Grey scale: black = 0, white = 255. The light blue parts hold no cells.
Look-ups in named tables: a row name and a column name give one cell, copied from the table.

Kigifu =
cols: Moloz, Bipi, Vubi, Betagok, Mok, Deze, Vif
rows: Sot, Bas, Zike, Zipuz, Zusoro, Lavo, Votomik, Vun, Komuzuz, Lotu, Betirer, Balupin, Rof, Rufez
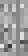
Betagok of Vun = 180
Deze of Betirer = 82
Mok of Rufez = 135
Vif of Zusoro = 185
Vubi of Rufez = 165
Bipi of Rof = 93
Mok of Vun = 135
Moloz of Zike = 144
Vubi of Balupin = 58
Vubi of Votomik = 137
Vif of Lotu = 149
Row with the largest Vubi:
Betirer

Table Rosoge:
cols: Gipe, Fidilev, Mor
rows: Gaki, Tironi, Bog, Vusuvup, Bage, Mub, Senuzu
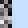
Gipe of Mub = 233
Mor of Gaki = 14
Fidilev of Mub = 92
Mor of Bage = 205
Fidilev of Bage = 186
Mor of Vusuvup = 8
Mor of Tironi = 109
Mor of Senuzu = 21
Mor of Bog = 27

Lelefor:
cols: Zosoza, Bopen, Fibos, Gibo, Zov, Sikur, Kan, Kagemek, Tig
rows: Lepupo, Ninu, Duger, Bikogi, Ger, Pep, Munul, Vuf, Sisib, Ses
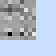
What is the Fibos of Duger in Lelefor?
78
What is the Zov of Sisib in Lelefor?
140
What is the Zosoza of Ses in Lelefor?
168
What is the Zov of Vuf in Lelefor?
159
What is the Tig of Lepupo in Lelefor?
152
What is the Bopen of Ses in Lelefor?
176
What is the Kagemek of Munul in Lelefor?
156
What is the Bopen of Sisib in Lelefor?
129
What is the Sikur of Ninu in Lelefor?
179
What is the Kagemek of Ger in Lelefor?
181
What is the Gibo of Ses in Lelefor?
166
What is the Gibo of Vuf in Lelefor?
157
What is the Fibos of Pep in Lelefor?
167
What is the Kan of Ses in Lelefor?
135
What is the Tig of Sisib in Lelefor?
231
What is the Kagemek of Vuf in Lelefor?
181
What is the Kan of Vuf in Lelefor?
123
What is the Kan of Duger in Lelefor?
227
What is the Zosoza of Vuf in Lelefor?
166
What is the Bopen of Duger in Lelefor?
100

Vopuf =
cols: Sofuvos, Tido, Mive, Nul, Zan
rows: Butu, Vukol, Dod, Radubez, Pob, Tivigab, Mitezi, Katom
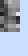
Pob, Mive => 101
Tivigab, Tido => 100
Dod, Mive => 128
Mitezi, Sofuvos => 53
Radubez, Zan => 228
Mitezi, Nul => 154
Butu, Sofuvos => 58
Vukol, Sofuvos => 52
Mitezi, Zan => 190
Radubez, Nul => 152
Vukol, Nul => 156
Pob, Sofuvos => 131
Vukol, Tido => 83

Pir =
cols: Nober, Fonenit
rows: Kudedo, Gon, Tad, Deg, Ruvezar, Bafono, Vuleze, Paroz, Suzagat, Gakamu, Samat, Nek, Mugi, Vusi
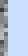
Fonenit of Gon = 163
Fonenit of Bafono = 136
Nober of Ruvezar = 131
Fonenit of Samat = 143
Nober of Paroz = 169
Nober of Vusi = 113
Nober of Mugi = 143
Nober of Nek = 115
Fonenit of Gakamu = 150
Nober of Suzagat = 180
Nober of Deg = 134
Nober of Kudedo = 128
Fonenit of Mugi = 156
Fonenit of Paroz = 194
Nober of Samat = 82

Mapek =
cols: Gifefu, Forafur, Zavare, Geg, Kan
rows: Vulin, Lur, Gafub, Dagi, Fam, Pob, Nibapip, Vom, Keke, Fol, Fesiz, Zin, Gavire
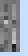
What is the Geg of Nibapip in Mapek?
118
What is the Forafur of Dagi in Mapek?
130
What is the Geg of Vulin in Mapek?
112
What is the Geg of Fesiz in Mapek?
198
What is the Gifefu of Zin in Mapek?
105
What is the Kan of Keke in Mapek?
121
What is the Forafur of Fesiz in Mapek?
94
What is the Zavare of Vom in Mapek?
121
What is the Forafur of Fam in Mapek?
75
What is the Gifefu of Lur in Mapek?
124
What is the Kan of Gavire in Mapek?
119
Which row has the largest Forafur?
Pob

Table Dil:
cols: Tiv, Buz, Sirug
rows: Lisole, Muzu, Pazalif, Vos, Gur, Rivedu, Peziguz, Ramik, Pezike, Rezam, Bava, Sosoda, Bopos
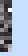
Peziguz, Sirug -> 80
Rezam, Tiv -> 106
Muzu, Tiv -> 127
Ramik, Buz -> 99
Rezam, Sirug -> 96
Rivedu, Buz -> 104

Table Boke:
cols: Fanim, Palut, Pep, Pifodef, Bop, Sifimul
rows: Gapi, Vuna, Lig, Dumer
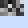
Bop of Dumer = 53
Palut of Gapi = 85
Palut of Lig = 150
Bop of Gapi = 139
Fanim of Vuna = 44
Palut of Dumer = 137
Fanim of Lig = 179
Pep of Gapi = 18
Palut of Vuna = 68
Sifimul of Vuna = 60
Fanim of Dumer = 124
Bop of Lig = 41
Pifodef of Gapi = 52
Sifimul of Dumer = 63
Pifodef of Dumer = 155
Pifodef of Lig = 133
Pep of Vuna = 212
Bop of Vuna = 133
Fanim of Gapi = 53
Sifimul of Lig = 168

